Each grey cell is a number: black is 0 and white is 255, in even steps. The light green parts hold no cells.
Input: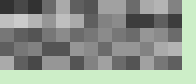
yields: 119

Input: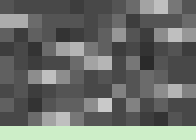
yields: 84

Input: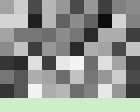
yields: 151

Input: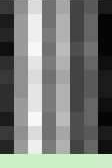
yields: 101

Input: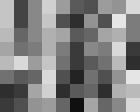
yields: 136
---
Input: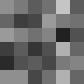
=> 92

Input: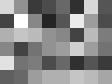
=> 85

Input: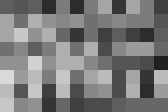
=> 63

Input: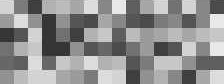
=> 75

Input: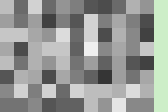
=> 148

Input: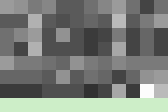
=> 112
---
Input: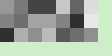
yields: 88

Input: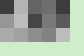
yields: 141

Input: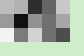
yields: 211

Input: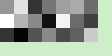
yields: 74

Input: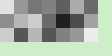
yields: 129

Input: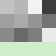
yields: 105

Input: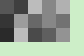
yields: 74
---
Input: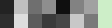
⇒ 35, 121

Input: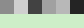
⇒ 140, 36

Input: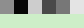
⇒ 142, 228

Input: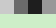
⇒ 202, 152

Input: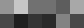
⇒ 149, 72

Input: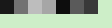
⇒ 24, 57
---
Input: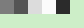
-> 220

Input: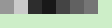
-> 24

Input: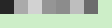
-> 149

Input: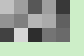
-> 181

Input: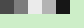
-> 235

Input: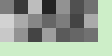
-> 102

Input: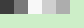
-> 248

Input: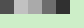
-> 170
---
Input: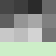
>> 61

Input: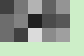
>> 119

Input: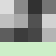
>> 137

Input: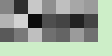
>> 46

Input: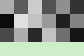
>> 92

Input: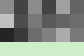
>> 67
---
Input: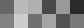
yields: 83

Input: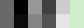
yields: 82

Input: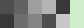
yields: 78

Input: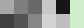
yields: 210

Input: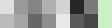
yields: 91

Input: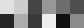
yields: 17

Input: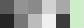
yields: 239

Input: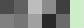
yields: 41
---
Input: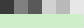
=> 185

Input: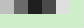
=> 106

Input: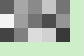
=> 209

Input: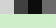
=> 64

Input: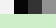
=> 51

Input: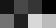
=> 115
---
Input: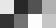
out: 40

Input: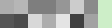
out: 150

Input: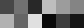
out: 190

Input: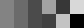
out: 162

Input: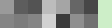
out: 165

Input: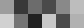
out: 74
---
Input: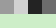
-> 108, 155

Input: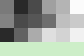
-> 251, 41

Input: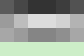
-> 82, 167

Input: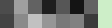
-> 98, 67

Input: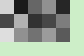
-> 38, 222

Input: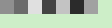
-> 161, 143

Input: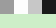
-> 25, 156

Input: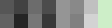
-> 192, 98
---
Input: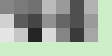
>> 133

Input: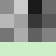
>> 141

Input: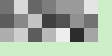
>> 114

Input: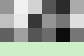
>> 149

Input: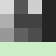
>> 217

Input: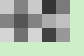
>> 202

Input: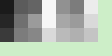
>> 27

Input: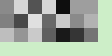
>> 138
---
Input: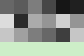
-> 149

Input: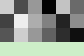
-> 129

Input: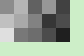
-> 130

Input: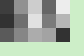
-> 225

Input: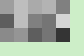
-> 128

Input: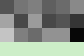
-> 72

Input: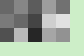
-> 68

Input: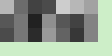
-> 87

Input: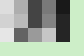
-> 68
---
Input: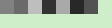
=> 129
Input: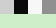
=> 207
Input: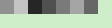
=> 144
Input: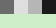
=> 107
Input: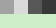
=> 162
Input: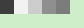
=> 61
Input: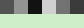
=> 83
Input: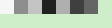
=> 246
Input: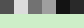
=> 80
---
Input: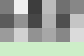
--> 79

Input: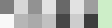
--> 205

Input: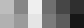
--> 92

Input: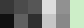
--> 198

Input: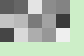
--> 162

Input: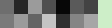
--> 133

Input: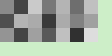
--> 129

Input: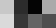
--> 100

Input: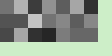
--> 93

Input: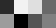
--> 84
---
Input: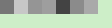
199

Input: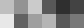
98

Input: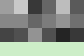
80

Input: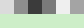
142

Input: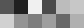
148

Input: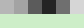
163

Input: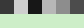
206
